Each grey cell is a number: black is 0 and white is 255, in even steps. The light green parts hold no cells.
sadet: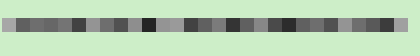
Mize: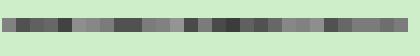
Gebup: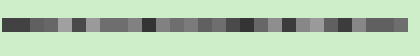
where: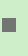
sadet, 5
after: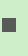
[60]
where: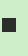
sadet, 21
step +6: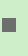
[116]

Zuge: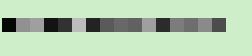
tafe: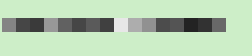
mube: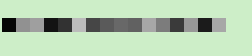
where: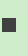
tafe, 8
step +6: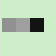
[151 165  25]

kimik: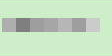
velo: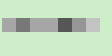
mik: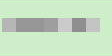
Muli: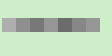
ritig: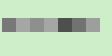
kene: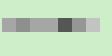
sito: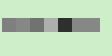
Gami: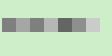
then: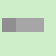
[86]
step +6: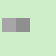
[172 149]

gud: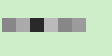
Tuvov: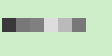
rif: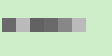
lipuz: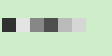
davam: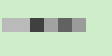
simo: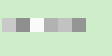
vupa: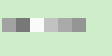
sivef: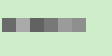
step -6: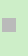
[180]
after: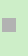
[194]
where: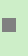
Tuvov, 3
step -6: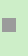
[149]

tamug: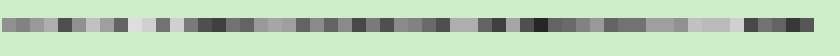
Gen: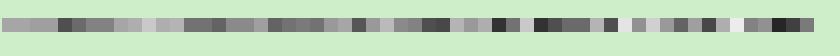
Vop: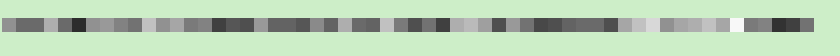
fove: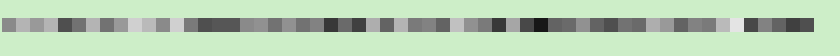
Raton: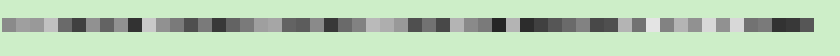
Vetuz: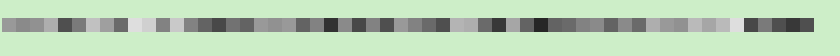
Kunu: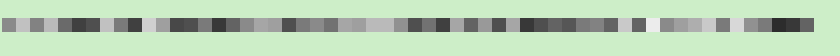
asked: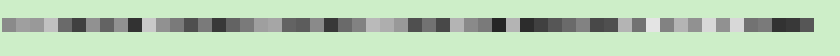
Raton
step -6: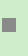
[132]
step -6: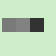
[116 124  44]
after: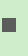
[138]

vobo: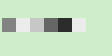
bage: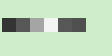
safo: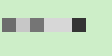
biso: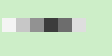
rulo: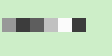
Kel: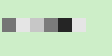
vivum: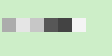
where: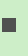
bage, 6
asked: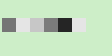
Kel
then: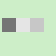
[123]
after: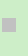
[251]

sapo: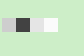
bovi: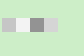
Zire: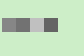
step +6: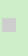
[212]
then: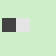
[251]
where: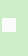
sapo, 4
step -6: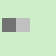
[108 186]
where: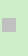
Zire, 3
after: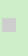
[66]

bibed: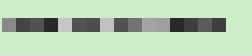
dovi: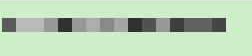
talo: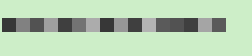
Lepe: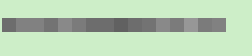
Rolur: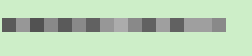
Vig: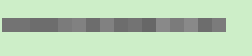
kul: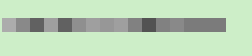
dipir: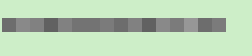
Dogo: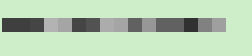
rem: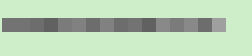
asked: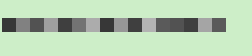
talo
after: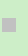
[82]
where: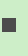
bibed, 7
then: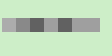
[137]
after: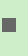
[137]
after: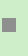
[159]

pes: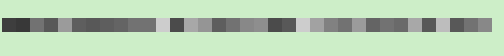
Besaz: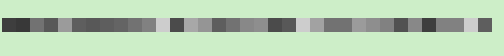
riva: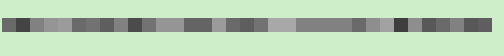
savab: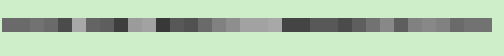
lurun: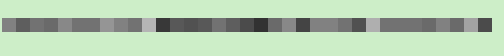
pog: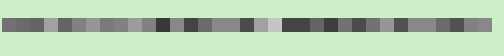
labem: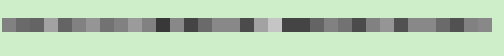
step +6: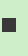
[62]
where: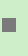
pog, 8

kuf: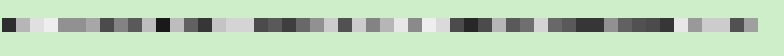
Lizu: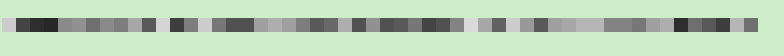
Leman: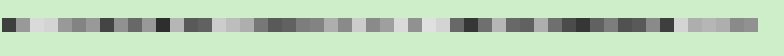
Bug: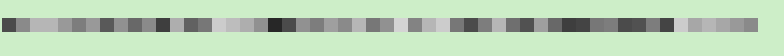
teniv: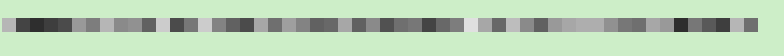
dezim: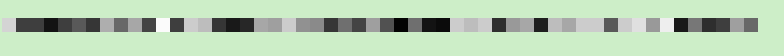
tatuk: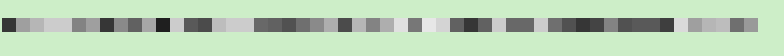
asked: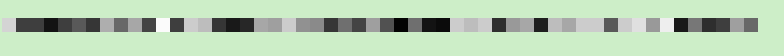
dezim
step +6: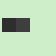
[52 68]
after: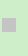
[212]

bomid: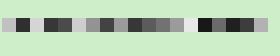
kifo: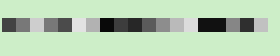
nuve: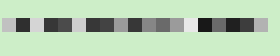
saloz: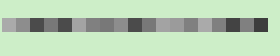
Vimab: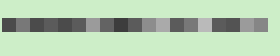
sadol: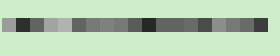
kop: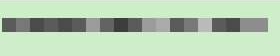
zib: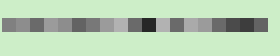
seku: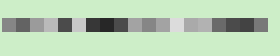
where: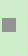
bomid, 7
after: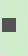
[155]
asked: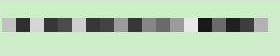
nuve
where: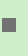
bomid, 12
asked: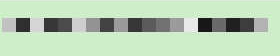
bomid
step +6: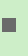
[112]

